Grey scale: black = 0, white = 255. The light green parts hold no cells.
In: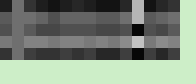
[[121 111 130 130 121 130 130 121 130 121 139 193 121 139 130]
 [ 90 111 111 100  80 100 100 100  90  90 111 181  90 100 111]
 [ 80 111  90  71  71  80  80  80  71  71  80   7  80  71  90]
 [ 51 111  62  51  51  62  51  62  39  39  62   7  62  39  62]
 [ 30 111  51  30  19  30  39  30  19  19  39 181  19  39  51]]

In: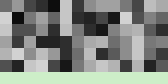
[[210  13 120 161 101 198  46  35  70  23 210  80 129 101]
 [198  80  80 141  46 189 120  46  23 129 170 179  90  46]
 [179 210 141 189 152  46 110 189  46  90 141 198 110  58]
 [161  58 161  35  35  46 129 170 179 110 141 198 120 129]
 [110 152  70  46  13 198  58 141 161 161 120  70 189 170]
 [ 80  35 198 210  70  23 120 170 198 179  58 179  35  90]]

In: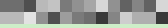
[[185 185 226 145  79 157 122 110  57 133 206 175 175  57]
 [110 110  79 185 195 122 145 166 215 145  98 133  98 215]]

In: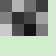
[[202  79  18 120]
 [129  48  68 162]
 [ 90 180 111  59]]

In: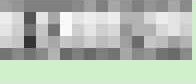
[[237 215  85 227 167 249 227 237 227 237 177 177 215 237 227 215]
 [227 206 116 197 116 249 206 227 206 215 149 177 177 215 227 206]
 [206 197  52 187 167 197 187 206 187 197 158 107 197 187 158 177]
 [158 149 127 127 127 127 137 158 127 167 149 127 149 137 167 137]
 [116 137 116 137 177 107 127 107 127 116 167 137 149 116 107 137]]

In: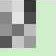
[[197 217  57]
 [146 115 187]
 [134 228  77]
 [ 86 197 155]]

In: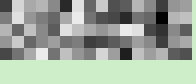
[[181 103 192 137  92 224 192 169 149 169 235 224  71  50 137  92]
 [149 202 103 137 158 115 125  62  71  92 115 158 137  62 149 169]
 [125 224 149 125 103 169 235 115  80  71  41 115 103   2 181 192]
 [ 71 115 169 235 115 192 149 125 213 158  30 192 158 181  92  80]
 [ 62 213 169 181 137  41 224 103 202  80  92 181 137  62 149 158]]

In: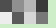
[[237  90 214 120]
 [ 78 143 182  57]]
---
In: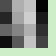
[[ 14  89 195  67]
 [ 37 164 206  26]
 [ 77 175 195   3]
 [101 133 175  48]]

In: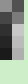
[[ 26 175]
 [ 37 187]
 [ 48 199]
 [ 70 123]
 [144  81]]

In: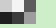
[[ 30  60 157]
 [205 244  92]]

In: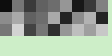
[[ 13 118  58  97 109 150  24  58 129]
 [118 210  67 118  46 150 190 159 199]
 [140 169  97 109 169  36 140 178  36]]

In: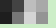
[[ 30 119 212 148]
 [ 39  67 189 168]]

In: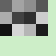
[[ 17 213 181  28]
 [ 98 163 142  86]
 [172  66  46 204]]

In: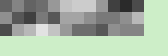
[[ 75 164 184 226 195 152 109 109  87 143 132 132]
 [ 99 132  99 109 152 195 204 204 152  64  42  75]
 [143  87  64 121  87 164 164 143 121 121 143 184]]

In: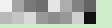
[[185 197 217 152 140 152 207  17]
 [241 164 121 110 229 173 130 100]]

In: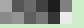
[[138 148  95 118  53 235]
 [168  85 106  65  29 128]]
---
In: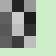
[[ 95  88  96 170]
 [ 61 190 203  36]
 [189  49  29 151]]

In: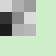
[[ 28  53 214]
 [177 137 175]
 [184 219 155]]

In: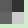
[[100  90]
 [203  50]]

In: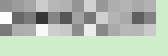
[[121 253 145]
 [173 103 155]
 [175 122 167]
 [248  54 204]
 [206 133 183]
 [200  86 178]
 [140 162 147]
 [236 119 209]
 [136 207 151]
 [170 180 174]
 [184 169 180]
 [182  95 169]
 [201 129 178]]

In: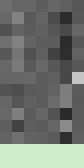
[[ 99  94 103 102  83 102 103  88 111  81 104 110]
 [112  67 127  85  78 102 122 117 129  99 130 102]
 [ 98  94  91  96  90 104  89  81  99  92  89 102]
 [ 96  91 102  92  93  92 104  95  93  96 100  93]
 [ 90 102  82 107  98  95  87  65  92  86  76 102]
 [ 46 139  42 126 125  71  72  46  44  74  43  95]
 [ 95  91  91  89  91 196  88  98  87 102  88  87]]

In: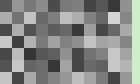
[[196  83  71 199  72 172  88]
 [ 70 199 188  63 173 115 151]
 [169 101  53 178  82 195 120]
 [110 108  87 122 115 105 140]
 [131  55  95 162  93 126  75]
 [151 163 145 129 104 190 121]
 [189  69  70 143  57 174 127]
 [163 106 115 194 158 128  68]
 [123  97 129 164  71 103  87]
 [ 68 200 199 171 103 211  56]
 [151 180 163 133 169 134 145]]

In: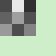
[[153  98  73]
 [ 77 159 231]
 [131  80  48]]
